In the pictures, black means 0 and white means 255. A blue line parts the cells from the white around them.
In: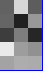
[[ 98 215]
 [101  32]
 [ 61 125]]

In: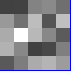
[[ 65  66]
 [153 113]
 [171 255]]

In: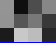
[[148  14]
 [147  86]
 [ 27 200]]

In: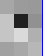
[[167 155]
 [197  32]
 [197 218]]

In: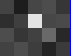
[[67 29]
 [46 63]
 [77 54]]

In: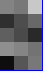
[[131 120]
 [ 47  77]
 [ 95  74]]

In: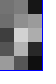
[[115 124]
 [110 143]
 [ 62 210]]
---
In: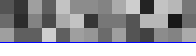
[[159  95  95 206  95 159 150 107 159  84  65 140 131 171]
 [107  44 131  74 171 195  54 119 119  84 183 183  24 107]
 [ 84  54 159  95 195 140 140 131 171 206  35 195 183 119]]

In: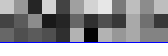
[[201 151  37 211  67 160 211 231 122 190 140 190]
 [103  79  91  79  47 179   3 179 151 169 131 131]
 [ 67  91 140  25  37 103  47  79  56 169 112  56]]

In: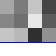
[[197 185  47 145]
 [166 123 197  69]
 [134 112 231  91]]

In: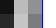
[[ 40 197 124]
 [ 18 187 145]]

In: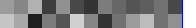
[[197 168  31 124  84 208 134  51 114 156 188 114 144]
 [156 134 177  61 144  72  51 124 103  84  94 114  72]]

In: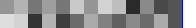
[[222 210  51 179  62 107 170 129  96 138 107 170  84]
 [149 179 118 158 118 201 149 210 190  42 138  73  84]]
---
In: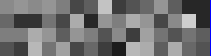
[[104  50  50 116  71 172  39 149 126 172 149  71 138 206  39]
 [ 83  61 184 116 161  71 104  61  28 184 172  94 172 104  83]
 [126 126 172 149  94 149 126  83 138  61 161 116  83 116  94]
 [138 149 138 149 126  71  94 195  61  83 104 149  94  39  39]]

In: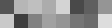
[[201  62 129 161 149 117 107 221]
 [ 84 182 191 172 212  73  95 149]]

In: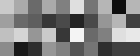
[[139  25  46 150 128  84 117  46  64  64]
 [159 106  94  55  74  35  74 150 182  64]
 [202 170 106 170 128 223 117 182  14 182]
 [192 213 150 202  55 244 106 128 223 232]]

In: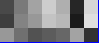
[[152 112  82  92 103 163  50]
 [ 73 122 163 205 175  38 214]
 [ 62 131 152 195 184  26 223]]

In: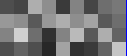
[[ 78  69 174 142  58 131  69 110 120]
 [ 78  99  78  39 163  49  58  99 197]
 [152 142  89 152 174 142 163  89 110]
 [131 208 110  49 131 186  89 174  99]]

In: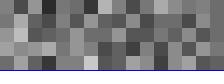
[[128  75 149  43 119 109  55 180 128  75 119 170 139 119 128 109]
 [161 139 149 170 119 149 128  75  97  64 128  75 139  86 149 119]
 [109 161  97  55 128 128 200  86  97 161 139  64 139 161  86  97]
 [119 170  97  75 128  86 149  97  86 139  75 109 109  75 139 109]
 [149 189  86  97 109 149 109 109 149  86  86 119  97 139  86 109]]

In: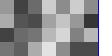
[[152  66 107 205 140 205 140]
 [172  85  75 162 196 152  54]
 [117  96 172 226 140  75  75]
 [ 66 107 117 184 214 129 184]]

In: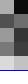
[[174  12]
 [154  53]
 [121  62]
 [ 81 110]
 [218 194]]
